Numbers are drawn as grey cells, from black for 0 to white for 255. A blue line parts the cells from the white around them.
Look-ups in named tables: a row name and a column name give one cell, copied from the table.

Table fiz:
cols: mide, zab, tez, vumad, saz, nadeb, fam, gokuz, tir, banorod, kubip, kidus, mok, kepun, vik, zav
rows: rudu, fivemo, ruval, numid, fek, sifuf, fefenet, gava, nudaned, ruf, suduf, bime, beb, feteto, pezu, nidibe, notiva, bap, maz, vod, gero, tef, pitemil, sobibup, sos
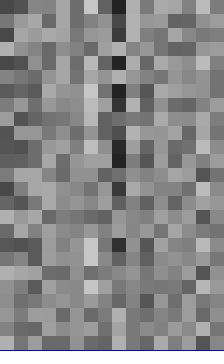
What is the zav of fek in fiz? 128
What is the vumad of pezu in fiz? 169
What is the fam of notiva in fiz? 151
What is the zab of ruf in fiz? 150
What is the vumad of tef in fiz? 140
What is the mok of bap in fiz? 132
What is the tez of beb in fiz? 167
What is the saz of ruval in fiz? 163
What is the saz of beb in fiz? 106
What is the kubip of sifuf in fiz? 130
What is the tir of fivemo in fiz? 72
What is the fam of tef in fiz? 154
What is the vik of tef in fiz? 120
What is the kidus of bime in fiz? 157
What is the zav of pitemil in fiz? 143
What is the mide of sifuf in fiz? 131
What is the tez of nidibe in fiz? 167

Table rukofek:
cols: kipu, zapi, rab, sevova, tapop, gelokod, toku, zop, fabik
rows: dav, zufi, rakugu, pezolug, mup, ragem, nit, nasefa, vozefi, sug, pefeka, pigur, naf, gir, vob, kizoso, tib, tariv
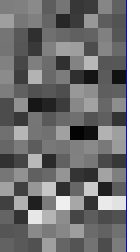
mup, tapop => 48
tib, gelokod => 158
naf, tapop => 149
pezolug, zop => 134
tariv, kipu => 98
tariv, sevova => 159
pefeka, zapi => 124
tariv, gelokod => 84

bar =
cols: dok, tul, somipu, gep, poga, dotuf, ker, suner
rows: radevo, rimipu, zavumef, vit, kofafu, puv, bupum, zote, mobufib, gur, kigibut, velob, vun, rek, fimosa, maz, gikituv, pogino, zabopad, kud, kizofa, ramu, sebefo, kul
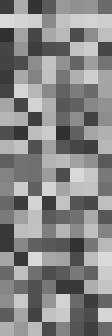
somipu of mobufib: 63
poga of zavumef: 185
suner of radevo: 107
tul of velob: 114
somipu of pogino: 97
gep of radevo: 91
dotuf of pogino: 50
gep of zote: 176
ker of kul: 63
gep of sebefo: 194
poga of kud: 90
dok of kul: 176
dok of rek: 135
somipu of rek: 97
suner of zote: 146
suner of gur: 176
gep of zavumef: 168
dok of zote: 165
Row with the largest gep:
rek

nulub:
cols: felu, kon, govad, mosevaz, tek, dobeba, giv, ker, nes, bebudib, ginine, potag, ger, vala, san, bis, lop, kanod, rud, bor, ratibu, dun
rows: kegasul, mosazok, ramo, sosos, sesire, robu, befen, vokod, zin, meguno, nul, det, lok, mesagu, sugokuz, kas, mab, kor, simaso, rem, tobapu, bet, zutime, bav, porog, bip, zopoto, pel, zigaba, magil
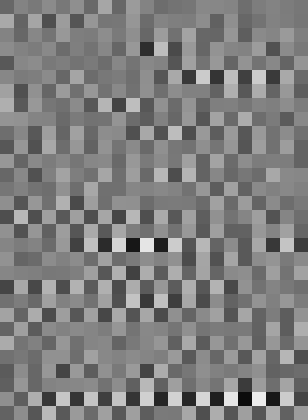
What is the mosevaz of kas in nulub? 160
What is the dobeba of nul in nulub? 151
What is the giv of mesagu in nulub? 167
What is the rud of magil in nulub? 86
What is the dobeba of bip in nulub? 110
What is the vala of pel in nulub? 111
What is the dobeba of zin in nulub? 123
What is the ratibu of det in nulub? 125
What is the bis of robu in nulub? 52
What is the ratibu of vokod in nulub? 141
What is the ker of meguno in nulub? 141
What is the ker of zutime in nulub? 71
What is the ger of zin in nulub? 103
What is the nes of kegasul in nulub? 103
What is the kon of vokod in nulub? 89
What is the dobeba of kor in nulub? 65
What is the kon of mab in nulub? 82

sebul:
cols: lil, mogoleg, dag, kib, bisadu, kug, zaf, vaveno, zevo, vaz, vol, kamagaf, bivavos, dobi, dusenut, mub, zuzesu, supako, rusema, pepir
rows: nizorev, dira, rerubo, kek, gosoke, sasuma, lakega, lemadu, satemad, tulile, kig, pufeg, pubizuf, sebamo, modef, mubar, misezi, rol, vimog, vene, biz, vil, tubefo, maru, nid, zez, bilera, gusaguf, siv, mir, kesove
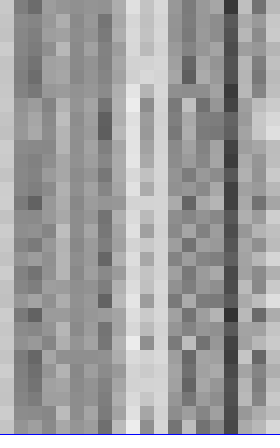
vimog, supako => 163
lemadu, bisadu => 178
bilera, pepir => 174
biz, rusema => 136
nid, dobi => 189
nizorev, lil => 200
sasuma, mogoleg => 128
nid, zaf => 163
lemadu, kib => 131
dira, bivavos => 148
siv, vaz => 217
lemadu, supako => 159
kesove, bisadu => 168
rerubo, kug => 141
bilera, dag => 111
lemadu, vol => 140
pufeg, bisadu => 167
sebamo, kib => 139
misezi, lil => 204
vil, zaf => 153
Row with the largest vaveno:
tubefo

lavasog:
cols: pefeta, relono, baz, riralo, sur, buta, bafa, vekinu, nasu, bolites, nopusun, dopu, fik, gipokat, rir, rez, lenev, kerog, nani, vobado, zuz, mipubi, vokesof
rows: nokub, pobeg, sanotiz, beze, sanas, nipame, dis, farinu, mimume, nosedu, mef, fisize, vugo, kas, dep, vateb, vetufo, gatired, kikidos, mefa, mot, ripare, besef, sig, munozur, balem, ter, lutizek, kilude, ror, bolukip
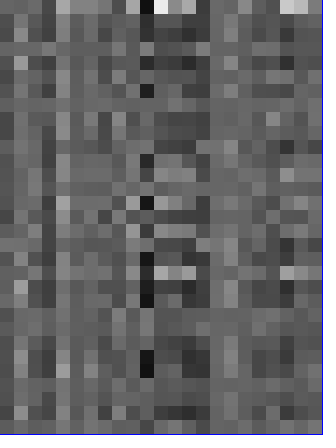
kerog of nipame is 106
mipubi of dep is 133
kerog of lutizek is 101
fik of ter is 99
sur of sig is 107
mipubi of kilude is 91
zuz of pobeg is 74
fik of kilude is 86
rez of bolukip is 100
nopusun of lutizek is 106
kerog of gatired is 87
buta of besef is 94
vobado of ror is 108
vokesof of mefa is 118
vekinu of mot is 80
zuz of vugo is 142
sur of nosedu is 138
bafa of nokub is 130
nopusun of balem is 22
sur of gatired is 102

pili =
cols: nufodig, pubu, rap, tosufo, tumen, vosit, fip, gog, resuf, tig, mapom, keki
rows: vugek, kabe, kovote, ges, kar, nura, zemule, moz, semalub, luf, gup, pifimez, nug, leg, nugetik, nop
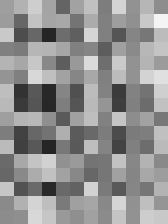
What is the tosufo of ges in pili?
180
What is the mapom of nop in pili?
205
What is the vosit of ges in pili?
128
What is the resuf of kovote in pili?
85
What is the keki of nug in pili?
157
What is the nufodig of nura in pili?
148
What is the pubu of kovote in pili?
77
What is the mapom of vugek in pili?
182
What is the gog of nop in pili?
139
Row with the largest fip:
kar

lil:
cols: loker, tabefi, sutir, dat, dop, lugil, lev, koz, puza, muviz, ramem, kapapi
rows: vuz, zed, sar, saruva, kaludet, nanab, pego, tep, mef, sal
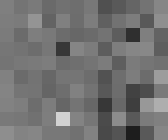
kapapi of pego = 122
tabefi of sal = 131
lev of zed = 125
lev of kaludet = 116
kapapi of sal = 134
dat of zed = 99
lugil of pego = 129
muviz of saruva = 134
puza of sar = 93
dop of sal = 120
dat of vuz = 106
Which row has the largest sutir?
zed

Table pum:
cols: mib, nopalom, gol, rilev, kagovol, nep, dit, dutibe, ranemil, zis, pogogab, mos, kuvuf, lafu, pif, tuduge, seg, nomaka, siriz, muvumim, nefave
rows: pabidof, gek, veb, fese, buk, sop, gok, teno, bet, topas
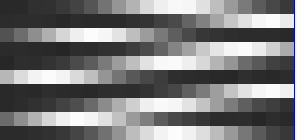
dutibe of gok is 45
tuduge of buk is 180
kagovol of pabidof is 57
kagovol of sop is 244
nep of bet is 252
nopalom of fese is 44
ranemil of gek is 43
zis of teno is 207
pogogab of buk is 226
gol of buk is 45
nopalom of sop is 220
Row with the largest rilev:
sop

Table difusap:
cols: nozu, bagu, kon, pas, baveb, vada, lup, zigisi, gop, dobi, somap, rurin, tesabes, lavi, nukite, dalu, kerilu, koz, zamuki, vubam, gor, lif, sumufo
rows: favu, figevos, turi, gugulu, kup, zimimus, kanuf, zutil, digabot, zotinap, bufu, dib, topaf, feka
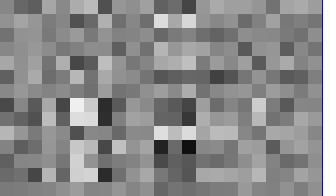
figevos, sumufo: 117
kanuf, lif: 123
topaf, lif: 163
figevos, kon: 150
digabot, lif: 167
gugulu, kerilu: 141
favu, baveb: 137
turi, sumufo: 142
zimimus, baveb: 124
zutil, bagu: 135
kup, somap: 133
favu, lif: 170
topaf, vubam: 128
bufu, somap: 164
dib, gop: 125
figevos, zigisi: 176
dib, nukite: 114

